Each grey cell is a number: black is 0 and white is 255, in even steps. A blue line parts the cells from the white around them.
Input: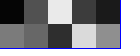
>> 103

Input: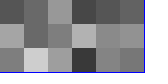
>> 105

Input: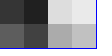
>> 65

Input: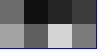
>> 95

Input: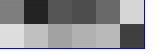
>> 192

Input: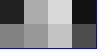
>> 152
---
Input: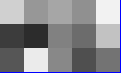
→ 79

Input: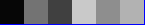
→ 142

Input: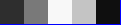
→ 196

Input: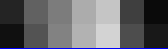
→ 77

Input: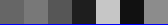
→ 17

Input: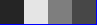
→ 126

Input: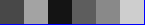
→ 137

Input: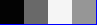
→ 245

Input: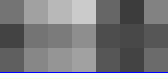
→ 66

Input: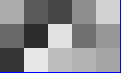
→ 178
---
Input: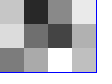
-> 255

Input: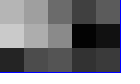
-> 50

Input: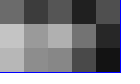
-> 73

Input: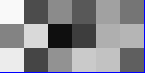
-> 194

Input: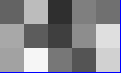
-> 84

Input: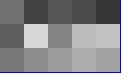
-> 173

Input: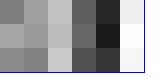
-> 53

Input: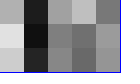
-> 105
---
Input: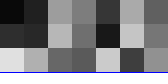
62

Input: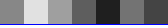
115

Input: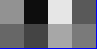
167

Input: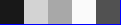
250

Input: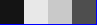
201

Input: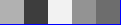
147
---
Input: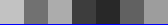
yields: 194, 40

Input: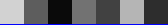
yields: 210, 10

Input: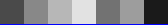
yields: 226, 26

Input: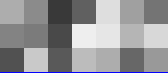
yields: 238, 57

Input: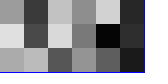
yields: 224, 5

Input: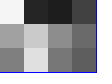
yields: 245, 29

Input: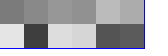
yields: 229, 62

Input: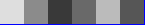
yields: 222, 57

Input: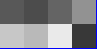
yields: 234, 56

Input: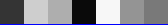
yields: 247, 10
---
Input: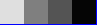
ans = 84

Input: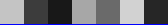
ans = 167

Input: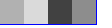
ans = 141

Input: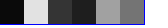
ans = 116

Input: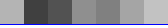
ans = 165

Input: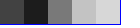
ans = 121

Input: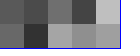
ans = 159

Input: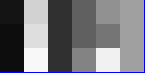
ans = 222

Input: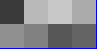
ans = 171
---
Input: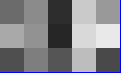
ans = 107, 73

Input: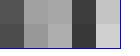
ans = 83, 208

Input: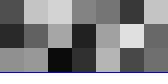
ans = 79, 111

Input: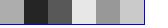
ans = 173, 202

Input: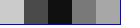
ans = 203, 167

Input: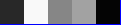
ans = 40, 4

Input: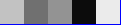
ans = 194, 235

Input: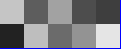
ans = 197, 229

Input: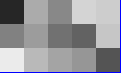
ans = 38, 84

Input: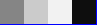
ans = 133, 14
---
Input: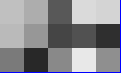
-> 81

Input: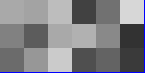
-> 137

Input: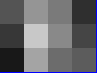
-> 137

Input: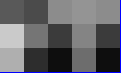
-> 132

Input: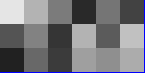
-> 91

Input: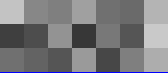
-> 85
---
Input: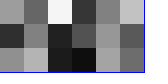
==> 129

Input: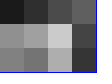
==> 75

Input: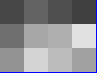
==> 79

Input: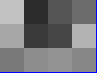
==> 85

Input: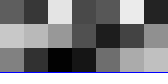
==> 235

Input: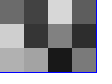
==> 215

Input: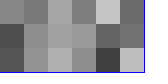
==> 197

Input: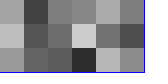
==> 171

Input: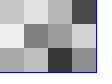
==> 184
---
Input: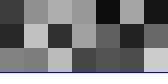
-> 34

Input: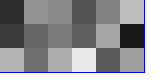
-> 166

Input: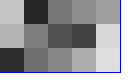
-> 66

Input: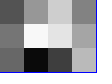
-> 228

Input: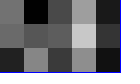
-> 200

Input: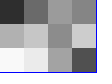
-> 140

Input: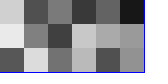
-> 170

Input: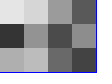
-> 75
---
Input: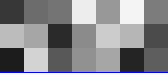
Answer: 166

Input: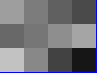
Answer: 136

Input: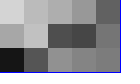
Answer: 145

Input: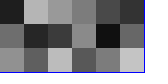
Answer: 88

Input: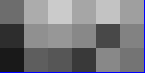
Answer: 57

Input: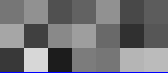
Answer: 118
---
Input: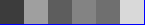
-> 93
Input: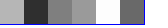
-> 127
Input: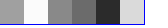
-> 137
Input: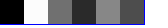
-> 112
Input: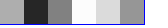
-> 129
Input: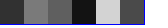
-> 95
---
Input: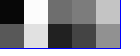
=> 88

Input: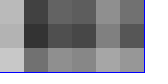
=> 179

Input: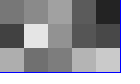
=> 65

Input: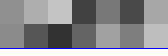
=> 139

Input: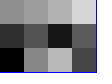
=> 46

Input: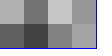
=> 96

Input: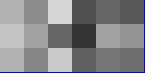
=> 195

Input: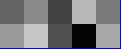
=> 153

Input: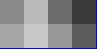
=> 165

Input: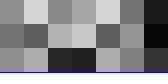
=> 115
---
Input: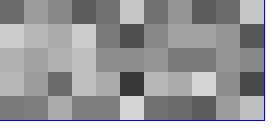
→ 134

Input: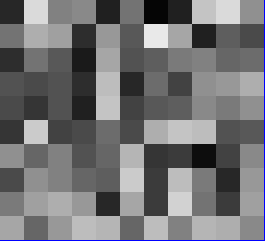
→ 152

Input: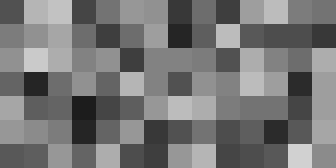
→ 158

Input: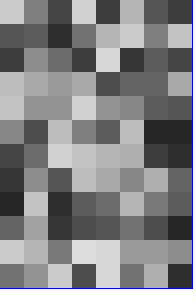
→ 38

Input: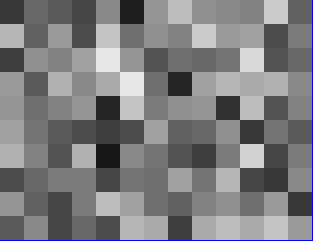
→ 137
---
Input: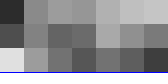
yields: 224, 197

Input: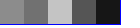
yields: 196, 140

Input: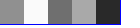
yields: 250, 169

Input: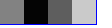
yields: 202, 130

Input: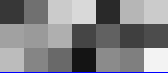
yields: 243, 217

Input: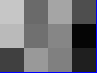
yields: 198, 186

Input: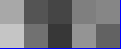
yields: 197, 168
